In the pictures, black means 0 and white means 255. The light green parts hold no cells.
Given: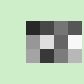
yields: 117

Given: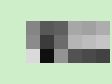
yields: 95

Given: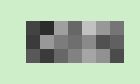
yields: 159

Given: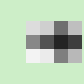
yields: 111

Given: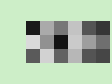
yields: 119

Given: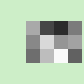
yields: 43
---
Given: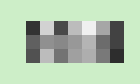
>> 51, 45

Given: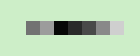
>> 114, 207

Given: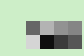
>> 102, 86

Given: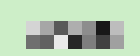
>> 212, 160

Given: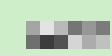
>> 165, 192

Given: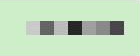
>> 202, 71
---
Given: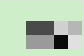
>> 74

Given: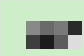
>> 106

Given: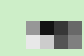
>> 19

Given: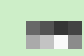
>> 83

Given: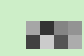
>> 51

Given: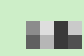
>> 222

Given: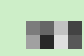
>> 102
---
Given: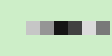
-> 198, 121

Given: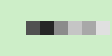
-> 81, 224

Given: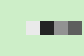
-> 234, 94

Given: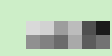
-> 217, 115

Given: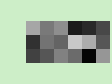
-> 166, 150

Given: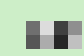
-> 111, 192

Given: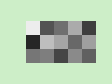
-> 237, 96

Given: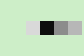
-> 217, 183

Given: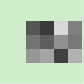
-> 86, 178

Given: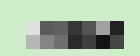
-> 223, 70
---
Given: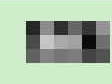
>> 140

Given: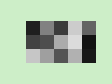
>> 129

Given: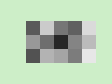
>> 203

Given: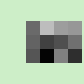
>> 189

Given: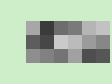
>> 59

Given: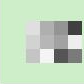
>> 175

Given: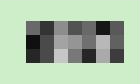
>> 52

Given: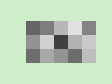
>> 125
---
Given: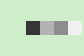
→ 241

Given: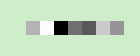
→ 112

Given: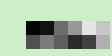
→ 152

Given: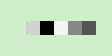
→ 135

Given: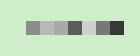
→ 92

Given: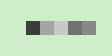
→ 113

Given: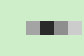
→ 204
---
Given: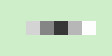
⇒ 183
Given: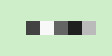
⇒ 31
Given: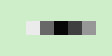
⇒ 63
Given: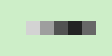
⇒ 35
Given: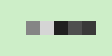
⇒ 79
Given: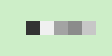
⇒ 139
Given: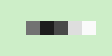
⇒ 222
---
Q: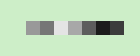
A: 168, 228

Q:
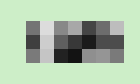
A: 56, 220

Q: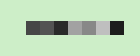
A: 162, 191

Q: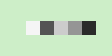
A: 204, 245

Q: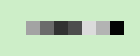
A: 77, 219

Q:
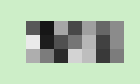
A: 117, 234
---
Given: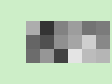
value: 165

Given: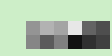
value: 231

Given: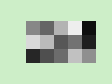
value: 87

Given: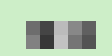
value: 187

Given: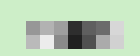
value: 95

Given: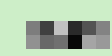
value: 42

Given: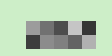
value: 77
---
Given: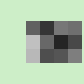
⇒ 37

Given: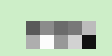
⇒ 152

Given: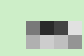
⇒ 191

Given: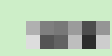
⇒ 98

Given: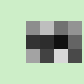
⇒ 16

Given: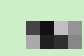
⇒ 47

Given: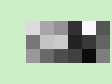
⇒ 203

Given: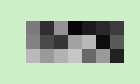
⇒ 53

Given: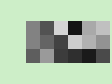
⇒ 66

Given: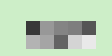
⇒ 99
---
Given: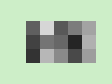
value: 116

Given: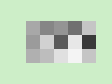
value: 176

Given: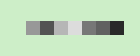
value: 119

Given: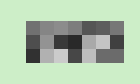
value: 113

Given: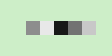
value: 141

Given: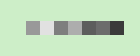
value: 126

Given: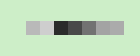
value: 163

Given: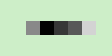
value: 88

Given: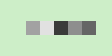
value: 142

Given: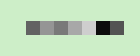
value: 121
